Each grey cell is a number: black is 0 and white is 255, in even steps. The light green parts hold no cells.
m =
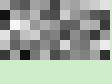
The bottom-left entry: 57
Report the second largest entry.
235
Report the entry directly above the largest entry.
174
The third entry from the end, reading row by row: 129
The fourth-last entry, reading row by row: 140
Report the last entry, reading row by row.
48
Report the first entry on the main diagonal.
183
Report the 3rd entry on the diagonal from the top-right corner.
183
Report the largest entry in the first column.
225
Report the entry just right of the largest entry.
216
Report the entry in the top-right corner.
225
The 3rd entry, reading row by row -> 88
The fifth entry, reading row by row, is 151
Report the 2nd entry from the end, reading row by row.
162

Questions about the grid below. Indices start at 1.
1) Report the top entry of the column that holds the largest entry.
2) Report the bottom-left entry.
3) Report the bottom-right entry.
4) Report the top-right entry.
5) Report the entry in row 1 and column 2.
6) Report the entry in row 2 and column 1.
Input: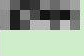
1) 141
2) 141
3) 123
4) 162
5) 93
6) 141

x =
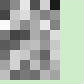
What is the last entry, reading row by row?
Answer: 163
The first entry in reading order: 90
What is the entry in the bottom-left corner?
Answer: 190
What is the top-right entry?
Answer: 26
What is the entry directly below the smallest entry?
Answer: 151
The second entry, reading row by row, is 139
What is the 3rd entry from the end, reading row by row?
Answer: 111
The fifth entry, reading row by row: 210
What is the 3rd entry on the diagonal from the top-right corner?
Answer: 172
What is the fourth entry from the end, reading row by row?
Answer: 121
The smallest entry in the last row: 101

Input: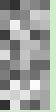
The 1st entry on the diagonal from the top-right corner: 112
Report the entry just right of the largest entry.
175
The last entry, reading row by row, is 165
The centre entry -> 196
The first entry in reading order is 69
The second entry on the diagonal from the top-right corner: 208
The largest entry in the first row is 153
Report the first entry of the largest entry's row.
91
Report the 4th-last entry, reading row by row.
228
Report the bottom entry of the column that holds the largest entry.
91
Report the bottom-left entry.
48
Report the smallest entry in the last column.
103
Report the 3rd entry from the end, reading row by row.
124
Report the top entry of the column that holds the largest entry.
133
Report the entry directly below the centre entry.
186
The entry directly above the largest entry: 112

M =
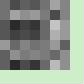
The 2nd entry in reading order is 75
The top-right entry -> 132
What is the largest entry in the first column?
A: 153
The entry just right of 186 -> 143
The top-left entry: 114
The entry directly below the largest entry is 175
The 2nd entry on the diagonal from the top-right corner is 75
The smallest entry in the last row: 42
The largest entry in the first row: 163
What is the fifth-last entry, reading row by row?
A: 75
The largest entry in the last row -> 186
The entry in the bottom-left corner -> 96
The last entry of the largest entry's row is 153
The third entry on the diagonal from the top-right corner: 105

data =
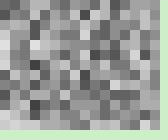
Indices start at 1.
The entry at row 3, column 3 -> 173
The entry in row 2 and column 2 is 131
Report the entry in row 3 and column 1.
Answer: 163
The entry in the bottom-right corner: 163
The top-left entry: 108
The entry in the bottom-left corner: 203
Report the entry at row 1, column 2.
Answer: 98
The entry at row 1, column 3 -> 142
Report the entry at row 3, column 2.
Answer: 182
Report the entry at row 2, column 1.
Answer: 86
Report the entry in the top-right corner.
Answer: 153

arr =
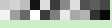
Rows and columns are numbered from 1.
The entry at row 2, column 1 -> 243
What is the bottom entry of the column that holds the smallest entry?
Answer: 8
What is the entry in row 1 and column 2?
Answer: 212
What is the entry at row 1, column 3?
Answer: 190
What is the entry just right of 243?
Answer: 158
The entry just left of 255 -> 104
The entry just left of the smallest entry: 49

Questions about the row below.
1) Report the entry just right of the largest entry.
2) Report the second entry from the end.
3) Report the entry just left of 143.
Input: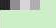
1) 175
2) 214
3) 39
